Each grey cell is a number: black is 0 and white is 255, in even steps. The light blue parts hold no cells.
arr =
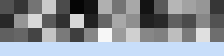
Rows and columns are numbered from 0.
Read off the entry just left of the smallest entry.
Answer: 75
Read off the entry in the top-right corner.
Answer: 54
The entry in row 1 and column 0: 40
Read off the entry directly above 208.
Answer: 143
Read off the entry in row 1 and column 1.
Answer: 150
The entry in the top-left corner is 82
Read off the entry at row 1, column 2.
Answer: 216
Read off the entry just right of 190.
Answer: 122
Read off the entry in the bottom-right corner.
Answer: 110
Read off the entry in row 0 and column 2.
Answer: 116
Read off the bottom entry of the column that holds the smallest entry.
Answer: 62
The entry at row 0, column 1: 54
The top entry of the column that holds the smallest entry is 5
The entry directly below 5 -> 216

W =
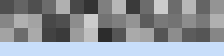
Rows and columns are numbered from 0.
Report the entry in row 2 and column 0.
163
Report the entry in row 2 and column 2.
170
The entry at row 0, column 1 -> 100
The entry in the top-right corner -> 148
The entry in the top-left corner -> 79
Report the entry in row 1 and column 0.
134
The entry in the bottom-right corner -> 134
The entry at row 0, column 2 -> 79
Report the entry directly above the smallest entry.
115
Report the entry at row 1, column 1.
176
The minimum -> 44
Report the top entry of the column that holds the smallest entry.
127

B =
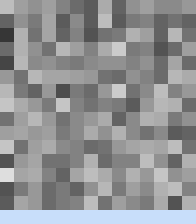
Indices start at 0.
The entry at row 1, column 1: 145
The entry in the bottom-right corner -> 177
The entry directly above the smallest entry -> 99
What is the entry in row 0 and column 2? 145
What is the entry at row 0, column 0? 189
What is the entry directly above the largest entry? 83
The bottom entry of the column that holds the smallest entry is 91
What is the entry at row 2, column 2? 114
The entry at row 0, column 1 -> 159
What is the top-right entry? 152
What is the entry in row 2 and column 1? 177
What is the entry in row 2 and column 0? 54
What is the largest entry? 222

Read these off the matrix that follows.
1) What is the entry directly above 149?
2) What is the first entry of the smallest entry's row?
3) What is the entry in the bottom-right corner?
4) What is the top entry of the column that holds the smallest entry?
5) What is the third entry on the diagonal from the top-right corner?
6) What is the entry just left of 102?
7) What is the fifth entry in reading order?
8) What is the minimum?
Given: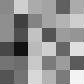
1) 207
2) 71
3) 243
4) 207
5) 84
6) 207
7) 96
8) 18

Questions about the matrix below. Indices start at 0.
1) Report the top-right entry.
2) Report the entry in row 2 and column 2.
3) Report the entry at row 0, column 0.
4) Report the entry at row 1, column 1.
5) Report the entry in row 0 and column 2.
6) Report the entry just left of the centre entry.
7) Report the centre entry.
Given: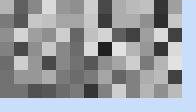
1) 159
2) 159
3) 180
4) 87
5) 136
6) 108
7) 218

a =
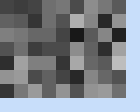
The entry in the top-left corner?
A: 68
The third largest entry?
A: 168
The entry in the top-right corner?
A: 90
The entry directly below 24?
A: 141
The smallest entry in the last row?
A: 53
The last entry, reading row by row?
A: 111
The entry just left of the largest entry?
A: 90
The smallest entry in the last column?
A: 32
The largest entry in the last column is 189
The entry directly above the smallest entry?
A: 175
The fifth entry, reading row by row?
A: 119
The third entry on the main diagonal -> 103
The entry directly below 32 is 161
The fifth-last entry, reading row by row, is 147
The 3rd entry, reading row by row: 68
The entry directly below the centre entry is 53
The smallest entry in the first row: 61
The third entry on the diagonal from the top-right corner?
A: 90

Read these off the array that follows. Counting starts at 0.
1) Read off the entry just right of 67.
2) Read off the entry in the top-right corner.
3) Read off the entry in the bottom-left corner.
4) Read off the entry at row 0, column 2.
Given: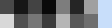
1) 9
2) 160
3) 216
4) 67

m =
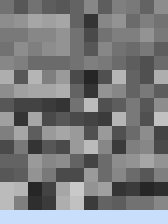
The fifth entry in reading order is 87
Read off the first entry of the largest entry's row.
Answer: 187
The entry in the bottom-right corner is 135
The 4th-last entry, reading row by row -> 93
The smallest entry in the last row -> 46
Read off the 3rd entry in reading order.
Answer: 114
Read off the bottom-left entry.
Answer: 187
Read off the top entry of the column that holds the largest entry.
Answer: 99
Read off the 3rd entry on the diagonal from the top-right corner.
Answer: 127
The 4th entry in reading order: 93
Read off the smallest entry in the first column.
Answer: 74
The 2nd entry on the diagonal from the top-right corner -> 127
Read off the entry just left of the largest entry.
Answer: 166
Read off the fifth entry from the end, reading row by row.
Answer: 99
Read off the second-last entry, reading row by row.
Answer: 114
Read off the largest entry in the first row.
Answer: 141
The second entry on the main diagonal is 147
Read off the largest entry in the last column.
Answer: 193
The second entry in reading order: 87
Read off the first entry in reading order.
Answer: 114
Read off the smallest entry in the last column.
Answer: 46
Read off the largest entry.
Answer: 201

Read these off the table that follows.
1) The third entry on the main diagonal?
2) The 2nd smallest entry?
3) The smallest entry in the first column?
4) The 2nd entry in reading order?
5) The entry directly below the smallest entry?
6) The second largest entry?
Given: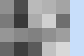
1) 129
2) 62
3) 103
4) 77
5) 136
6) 208
